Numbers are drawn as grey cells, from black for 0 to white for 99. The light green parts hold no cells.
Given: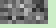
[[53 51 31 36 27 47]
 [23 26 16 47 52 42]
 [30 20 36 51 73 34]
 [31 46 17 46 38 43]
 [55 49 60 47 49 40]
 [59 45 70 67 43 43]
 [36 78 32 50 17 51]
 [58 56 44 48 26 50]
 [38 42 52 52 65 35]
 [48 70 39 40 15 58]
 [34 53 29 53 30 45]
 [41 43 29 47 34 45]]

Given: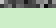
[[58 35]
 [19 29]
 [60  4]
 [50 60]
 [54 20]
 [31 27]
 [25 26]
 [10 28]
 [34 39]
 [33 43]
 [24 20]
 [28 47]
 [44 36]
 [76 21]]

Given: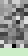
[[62 25 60 21 83 86 38 53 64 64 55 34]
 [61 56 28 35 40 66 69 44 29 27 64 85]
 [81 71 22 51 89 17 51 31 42 28 69 54]
 [80 49 72 29 63 52 42 55 53 40 48  2]
 [51 64 62 56 35 75 64 49 56 48 60 85]
 [78 67 60 69 40 73 32 59 27 42 42 86]
 [65 60 57 58 71 67 37 66 26 37 85 37]]

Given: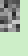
[[30 38 57 70 50 77 21 36]
 [33 54 36 16 31 78 55 63]
 [39 46 52 67 63 52 82 61]
 [25 15 62 57 37 32 59 32]
 [58 64 36 59 39 20 68 46]]

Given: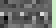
[[41 39 39 34 27 36 46]
 [37 44 39 61 56 44 25]
 [33 37 39 86 21 29 37]
 [25 41 39 25 31 32 39]
 [53 32 39 34 63 52 44]
 [33 52 39 29 26 34 52]
 [32 50 39 41 20 31 54]
 [36 29 39 77 33 34 38]
 [40 39 39 35 30 36 46]
 [42 24 39 31 29 36 49]
 [45 30 39 55 50 44 48]
 [19 35 39 39  1 18 33]
 [34 33 39 78 30 32 20]]

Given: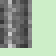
[[50 54 54 47 51 59 44 54 52 53 46 48]
 [26 31 27 23 33 27 30 22 24 32 29 21]
 [30 39 36 34 37 40 30 33 32 34 39 24]
 [44 45 46 37 46 41 43 41 37 46 44 34]
 [32 44 59 41 44 37 39 58 43 44 38 61]
 [73 62 51 61 65 55 70 54 78 53 65 80]
 [41 43 41 50 42 40 48 42 37 45 49 38]
 [45 37 24 33 33 21 43 28 30 30 26 41]]

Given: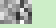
[[88 62 51 23 35 42]
 [53 77 28 74 67 50]
 [28 29 92 77 43 98]
 [84 54 53 20 18 47]
 [69 60 66 49 60 70]
 [63 79 52 54 71 55]
 [50 54 71 74 61 54]
 [75 64 67 88 85 47]]

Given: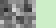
[[66 69 77 61 45 72 57]
 [57 37 21 56 40 41 46]
 [34 26 25 52 47 51 41]
 [58 52 46 61 30 31 53]
 [54 48 67 71 26 43 72]
 [57 72 84 42 62 63 49]
 [55 41 35 44 34 49 41]
 [37 35 16 51 37 47 46]
 [32 38 33 34 41 77 55]]

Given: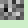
[[45 25 49 34 39]
 [77 30 50 80 28]
 [20 48 36 67 54]
 [71 69 81 36 53]
 [49 28  5 61 32]
 [53 74 47 40 49]]
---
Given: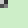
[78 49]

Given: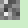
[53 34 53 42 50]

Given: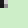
[11 55]

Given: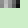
[56 75]

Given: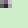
[54 16]

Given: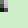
[46 74]

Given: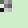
[40 49 72]
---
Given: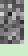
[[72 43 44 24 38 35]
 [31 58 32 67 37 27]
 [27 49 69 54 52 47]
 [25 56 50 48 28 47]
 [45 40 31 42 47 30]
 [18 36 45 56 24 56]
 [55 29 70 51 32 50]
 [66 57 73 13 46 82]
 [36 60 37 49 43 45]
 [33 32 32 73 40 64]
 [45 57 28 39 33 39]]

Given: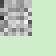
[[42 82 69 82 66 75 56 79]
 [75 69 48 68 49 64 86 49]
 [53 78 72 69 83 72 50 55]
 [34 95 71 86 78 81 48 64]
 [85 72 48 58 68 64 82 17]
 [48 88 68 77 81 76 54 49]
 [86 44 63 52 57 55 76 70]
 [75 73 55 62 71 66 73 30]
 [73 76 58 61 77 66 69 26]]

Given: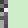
[[30 66]
 [34 66]
 [36 35]
 [41 65]
 [95 19]
 [25 45]
 [45 24]]

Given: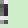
[[33 60]
 [90 91]
 [18 44]
 [17 40]
 [21 32]
 [92 55]]

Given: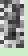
[[26 26 80 48 73 88]
 [38 62 75 79 88 30]
 [74 58 23 25 32 92]
 [21 51 11 24 67 85]
 [77 86 29 35 75 43]
 [52 29 40 50 73 63]
 [59 22 25 21 72 92]
 [88 21 38 54 45 33]
 [60 30 50 61 34 89]
 [58 27 23 86 80 26]
 [24 42 26 72 33 86]
 [91 61 68 36 26 40]]

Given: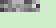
[[61 49 43 48 57 69 43 53 42 25]
 [24 83 53 56 62 55 65 49 65 51]
 [77 61 35 32 72 69 69 50 37 31]]

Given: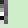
[[36 84]
 [46  4]
 [34 99]
 [39 65]
 [41 44]
 [45 16]]

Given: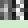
[[ 8 97 49 14 37 60 29]
 [ 8 77 84  9 36 60 37]
 [17 36 99 44 29 81 63]
 [ 8 92 52 14 36 67 37]
 [11 62 98 11 36 46 37]]
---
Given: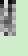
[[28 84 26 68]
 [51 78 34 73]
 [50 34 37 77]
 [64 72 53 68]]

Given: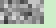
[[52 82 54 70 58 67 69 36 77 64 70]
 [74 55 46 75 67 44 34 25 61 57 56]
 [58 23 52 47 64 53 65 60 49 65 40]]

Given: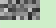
[[33 26 49 34 57 39 55 60 59 51]
 [69 56 59 45 53 57 58 20 43 57]]

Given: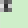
[[87 18 80]]

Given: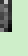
[[40 33 17]
 [28 37 20]
 [38 38 12]
 [50 18  2]]

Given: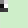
[[ 5 98]]
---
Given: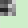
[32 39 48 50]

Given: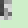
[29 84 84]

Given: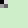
[ 1 40]

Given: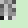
[73 74 55 58]

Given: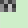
[28 17 73]

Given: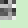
[33 76 50 38]
